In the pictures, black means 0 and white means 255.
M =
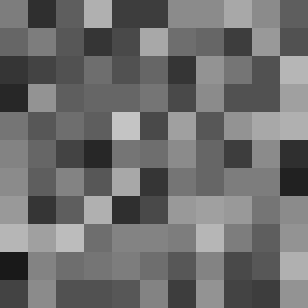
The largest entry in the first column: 182
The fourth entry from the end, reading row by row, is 147
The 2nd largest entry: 188
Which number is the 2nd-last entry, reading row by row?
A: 61
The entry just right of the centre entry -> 139
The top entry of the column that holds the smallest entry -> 125
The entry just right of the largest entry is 73
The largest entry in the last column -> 182
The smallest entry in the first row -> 47
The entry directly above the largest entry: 102
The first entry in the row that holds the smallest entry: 25
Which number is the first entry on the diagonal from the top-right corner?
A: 94
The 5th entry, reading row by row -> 61
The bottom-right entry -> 147
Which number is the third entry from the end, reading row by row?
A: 67
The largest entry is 196
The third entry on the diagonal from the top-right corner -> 117
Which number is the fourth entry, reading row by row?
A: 176
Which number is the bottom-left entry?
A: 67
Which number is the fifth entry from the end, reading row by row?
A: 61
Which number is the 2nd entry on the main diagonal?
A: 125
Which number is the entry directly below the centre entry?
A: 53
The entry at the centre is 110
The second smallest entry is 33
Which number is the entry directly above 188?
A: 94
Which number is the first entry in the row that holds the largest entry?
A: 117
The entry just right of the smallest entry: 131
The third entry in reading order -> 94

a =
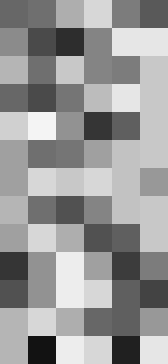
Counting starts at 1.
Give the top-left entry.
103
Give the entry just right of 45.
132
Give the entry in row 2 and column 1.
139
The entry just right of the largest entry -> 146
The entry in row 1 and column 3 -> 174
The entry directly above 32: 95
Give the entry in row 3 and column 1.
181
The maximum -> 244
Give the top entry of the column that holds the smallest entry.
111
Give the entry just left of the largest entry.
208
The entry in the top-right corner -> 89
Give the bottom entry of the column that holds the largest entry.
18
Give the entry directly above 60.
95
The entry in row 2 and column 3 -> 45
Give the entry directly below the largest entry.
111
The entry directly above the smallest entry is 215
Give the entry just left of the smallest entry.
181
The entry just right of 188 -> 230
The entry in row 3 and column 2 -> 111
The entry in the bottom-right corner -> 230

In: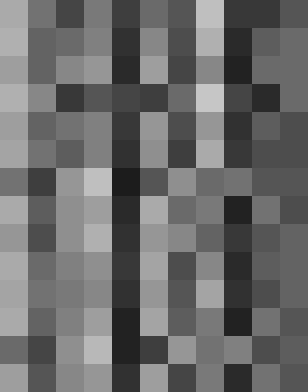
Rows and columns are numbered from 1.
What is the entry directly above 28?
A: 49
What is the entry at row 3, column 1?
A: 158
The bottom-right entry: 85
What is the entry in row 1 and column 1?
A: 170
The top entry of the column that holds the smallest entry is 62
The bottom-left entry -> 158
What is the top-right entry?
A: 85
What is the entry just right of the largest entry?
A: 69
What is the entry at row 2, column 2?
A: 99
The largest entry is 198
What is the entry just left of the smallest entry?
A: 191
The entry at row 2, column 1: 176
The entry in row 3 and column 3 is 135
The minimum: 28
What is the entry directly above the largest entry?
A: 135
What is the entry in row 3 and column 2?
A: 99
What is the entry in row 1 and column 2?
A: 114
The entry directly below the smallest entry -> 42
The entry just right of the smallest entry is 85
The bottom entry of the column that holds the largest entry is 121
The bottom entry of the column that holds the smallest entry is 49
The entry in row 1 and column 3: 69

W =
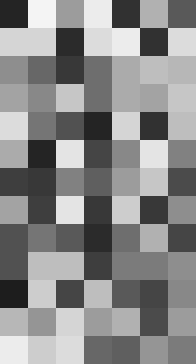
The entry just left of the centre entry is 129
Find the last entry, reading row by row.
123
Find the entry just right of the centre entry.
156
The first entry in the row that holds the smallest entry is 29
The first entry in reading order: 36
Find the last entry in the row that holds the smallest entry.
136
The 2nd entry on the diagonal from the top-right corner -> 49
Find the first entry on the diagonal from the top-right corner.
89
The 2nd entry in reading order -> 244
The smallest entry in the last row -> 95
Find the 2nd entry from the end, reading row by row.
149
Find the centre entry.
95
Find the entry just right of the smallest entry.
205
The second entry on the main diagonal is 213
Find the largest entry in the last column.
220
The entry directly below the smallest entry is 183
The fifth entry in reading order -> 49
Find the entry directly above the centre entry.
69
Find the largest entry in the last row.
236
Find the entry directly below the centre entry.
56
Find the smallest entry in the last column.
69

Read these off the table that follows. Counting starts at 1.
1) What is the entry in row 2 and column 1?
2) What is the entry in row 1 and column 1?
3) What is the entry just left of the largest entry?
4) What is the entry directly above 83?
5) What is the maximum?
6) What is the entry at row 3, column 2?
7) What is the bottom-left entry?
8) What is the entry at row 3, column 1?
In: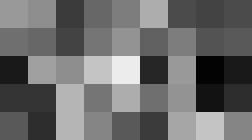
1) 111
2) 153
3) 195
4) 67
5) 236
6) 159
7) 89
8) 25

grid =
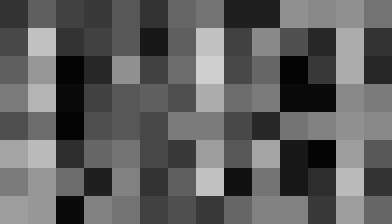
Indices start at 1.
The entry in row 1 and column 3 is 65
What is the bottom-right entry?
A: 102
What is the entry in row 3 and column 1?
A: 95
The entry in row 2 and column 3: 51
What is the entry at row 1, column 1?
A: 51
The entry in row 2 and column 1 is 72
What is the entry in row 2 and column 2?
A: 193
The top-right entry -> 115
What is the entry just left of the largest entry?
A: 108
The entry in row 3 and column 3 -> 4
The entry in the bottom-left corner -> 157
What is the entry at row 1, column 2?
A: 95
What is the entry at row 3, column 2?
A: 151
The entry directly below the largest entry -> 172

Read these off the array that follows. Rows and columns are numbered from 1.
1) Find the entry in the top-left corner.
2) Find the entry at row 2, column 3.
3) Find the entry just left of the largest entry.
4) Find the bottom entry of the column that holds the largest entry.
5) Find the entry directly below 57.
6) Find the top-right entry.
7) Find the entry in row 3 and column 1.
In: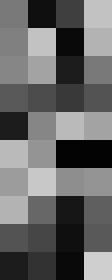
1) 121
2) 9
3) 9
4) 207
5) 186
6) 194
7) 134

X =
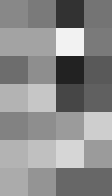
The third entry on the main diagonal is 34
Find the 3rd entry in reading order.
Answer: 50
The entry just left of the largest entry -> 163
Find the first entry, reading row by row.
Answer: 136
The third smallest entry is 70
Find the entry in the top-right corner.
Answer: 116
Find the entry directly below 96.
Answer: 206
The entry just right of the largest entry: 122

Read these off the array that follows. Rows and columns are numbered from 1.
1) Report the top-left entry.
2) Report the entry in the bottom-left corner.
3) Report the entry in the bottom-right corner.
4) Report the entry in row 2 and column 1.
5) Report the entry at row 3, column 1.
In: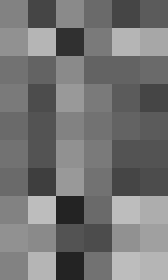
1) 130
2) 130
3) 181
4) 145
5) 114
